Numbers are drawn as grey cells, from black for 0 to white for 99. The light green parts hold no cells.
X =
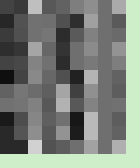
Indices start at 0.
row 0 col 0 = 26
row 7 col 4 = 69
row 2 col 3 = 46
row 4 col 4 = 17
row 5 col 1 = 26
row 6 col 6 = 56
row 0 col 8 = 66
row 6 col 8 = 36
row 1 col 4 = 31
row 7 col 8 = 44
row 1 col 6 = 62
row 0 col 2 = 74
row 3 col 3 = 40
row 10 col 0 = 16
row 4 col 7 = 43
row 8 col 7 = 43
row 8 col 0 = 10
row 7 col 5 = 34
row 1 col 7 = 43
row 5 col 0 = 6
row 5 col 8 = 38
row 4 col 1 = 28
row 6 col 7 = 43
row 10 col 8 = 68
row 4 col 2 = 51
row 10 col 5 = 43
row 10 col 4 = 36
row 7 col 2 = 50

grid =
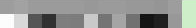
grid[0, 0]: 61
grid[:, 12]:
[61, 59]
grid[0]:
[61, 63, 60, 60, 60, 60, 59, 60, 60, 59, 59, 58, 61]
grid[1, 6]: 78
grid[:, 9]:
[59, 44]
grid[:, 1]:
[63, 84]
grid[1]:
[98, 84, 33, 19, 49, 48, 78, 45, 64, 44, 8, 12, 59]

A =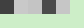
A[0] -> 25
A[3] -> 29
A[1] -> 78

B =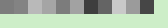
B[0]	48
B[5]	63
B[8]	78
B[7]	39

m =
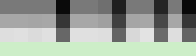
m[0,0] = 47
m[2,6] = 87
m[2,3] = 87
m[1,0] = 65
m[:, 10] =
[47, 65, 88]
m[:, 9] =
[47, 64, 84]
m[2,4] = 40
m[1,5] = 65
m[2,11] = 41
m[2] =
[86, 87, 85, 87, 40, 87, 87, 86, 39, 84, 88, 41, 86, 39]

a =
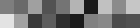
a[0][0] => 49
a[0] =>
[49, 41, 62, 32, 45, 70, 10, 75, 54, 77]
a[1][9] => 31
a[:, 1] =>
[41, 63]
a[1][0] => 88

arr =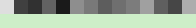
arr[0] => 86
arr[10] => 62
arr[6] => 47
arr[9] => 48
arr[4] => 10

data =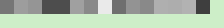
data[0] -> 46
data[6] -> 53
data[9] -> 57
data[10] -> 53

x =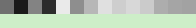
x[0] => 43
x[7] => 87
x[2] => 51
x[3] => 17

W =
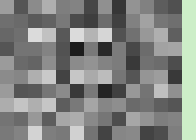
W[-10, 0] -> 61
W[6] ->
[60, 33, 34, 46, 54, 22, 47, 14, 25, 59, 45, 74, 56]
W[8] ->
[45, 41, 59, 36, 65, 67, 53, 46, 30, 65, 57, 49, 51]
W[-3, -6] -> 52
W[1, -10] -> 38
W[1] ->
[43, 41, 35, 38, 47, 29, 24, 42, 25, 50, 63, 46, 43]
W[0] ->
[61, 33, 54, 68, 49, 51, 27, 56, 21, 57, 50, 36, 31]
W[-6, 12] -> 30
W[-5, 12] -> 22
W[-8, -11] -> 85
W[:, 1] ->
[33, 41, 43, 45, 41, 52, 33, 76, 41, 51]
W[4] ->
[60, 41, 39, 55, 33, 54, 57, 51, 48, 22, 44, 42, 30]
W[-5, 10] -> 58
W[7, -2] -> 37
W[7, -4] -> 41
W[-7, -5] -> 48
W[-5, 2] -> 68
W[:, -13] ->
[61, 43, 40, 33, 60, 54, 60, 67, 45, 47]
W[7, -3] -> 44
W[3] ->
[33, 45, 45, 51, 32, 11, 47, 16, 48, 28, 42, 63, 64]
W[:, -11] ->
[54, 35, 85, 45, 39, 68, 34, 68, 59, 82]
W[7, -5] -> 55

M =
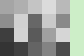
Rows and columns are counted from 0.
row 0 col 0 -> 64
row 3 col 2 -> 39
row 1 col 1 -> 81
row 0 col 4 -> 72
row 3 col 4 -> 29
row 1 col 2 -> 40
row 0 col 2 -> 76
